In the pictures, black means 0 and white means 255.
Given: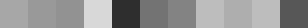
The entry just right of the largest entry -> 46
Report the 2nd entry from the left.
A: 153
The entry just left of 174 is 189

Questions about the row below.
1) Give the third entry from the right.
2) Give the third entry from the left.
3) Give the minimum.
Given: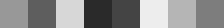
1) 237
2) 215
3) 42

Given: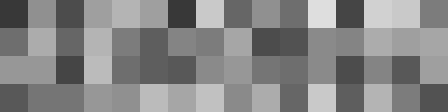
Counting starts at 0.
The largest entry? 222
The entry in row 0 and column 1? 144
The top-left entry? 56
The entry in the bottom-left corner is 88
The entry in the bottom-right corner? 82
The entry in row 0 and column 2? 76
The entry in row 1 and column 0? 110
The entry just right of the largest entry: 69
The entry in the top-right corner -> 124
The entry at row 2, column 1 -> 151
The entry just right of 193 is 138

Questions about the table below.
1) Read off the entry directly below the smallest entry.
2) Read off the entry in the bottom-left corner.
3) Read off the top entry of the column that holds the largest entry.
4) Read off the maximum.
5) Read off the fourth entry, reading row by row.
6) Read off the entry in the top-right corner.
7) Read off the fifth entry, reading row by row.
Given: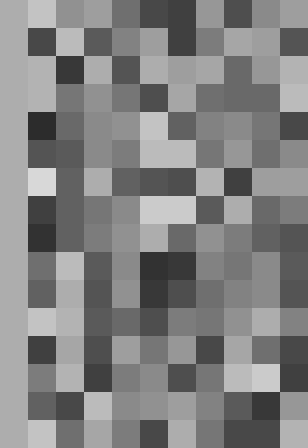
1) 84
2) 173
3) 195
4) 216
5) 158
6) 158
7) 111

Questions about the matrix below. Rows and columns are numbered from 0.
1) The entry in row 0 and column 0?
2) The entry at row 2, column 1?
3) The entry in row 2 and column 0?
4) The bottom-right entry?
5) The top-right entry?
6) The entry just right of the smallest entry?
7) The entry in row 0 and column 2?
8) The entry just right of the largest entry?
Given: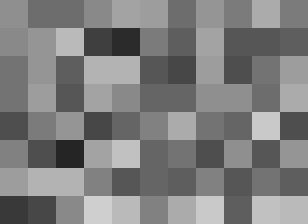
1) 143
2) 149
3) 115
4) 186
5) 123
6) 163
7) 109
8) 186

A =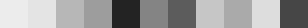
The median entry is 170
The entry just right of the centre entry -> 92
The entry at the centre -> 132

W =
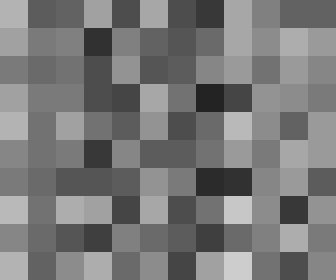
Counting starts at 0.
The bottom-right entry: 134
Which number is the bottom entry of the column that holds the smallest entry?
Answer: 161
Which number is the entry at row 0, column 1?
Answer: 92
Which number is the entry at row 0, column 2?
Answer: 98
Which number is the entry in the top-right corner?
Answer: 98
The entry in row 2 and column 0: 122
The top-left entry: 179
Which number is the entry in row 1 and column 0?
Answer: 161
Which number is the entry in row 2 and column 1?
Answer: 106
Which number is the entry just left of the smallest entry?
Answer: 114
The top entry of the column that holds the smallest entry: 56
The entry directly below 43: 114
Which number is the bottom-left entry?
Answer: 179
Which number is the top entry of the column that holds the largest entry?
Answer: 167
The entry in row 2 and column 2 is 114
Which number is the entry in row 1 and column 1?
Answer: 122
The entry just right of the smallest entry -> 69

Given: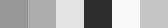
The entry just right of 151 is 173
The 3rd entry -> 227
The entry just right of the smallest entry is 248

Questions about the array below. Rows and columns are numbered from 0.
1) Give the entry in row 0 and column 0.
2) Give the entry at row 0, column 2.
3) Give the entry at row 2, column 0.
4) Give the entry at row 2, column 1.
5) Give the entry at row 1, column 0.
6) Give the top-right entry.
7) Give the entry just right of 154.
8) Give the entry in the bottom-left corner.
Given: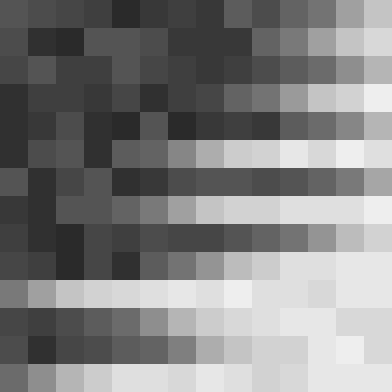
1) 84
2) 70
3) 70
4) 84
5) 76
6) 196
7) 196
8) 107

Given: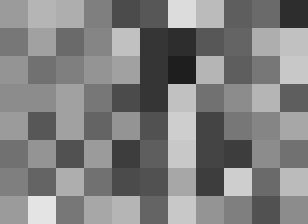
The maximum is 228
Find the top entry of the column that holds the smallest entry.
220
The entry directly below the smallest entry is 193
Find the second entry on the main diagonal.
161
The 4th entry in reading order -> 127
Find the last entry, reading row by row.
140
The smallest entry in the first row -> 45
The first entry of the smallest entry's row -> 148
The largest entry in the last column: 200
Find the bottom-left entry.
155
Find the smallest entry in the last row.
81
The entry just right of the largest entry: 119
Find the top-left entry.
155
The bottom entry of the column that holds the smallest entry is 200
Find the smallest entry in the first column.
113
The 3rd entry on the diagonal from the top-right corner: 94
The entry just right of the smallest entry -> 181
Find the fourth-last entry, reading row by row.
148
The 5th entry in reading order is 75
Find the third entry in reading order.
174
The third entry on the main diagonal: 127
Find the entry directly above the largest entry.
100
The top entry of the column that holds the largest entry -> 181

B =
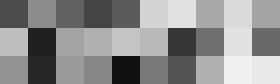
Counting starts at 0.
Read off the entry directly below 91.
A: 196
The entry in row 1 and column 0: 190
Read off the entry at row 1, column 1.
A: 32
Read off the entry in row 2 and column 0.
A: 147
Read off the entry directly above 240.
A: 225
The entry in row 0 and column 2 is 98
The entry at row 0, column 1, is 141
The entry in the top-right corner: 163
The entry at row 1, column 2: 163

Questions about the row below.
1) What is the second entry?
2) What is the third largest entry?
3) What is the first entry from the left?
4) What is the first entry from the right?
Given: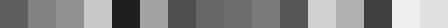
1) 130
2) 208
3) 94
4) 223

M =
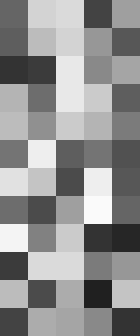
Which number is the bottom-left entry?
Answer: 67
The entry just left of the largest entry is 159
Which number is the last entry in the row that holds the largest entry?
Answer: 101
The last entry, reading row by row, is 51
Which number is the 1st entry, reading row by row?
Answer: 101
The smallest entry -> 32
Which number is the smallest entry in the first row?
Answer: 67
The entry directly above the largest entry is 238
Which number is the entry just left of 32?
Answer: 172
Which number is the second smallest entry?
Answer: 38
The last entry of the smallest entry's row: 196
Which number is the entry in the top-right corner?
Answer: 159
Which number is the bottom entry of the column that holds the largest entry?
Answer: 137
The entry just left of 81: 116
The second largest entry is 244
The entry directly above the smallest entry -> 123
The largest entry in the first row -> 218
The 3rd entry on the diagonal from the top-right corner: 232

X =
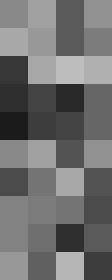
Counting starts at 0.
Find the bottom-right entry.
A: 61
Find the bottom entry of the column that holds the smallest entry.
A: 152
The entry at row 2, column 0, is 55
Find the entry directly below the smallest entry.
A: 137
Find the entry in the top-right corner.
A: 145
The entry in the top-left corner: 137
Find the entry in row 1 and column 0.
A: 168
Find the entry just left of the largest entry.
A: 168
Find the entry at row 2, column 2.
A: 189
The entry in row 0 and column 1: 160
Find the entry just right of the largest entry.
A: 176

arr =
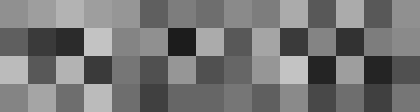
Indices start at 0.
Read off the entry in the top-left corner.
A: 144
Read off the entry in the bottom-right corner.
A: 118
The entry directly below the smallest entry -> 150
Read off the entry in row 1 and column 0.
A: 95
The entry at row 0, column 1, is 158
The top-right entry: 144
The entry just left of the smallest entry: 144
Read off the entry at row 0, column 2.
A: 179
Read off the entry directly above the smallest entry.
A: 125
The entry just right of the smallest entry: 171
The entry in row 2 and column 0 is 187
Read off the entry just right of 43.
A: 195
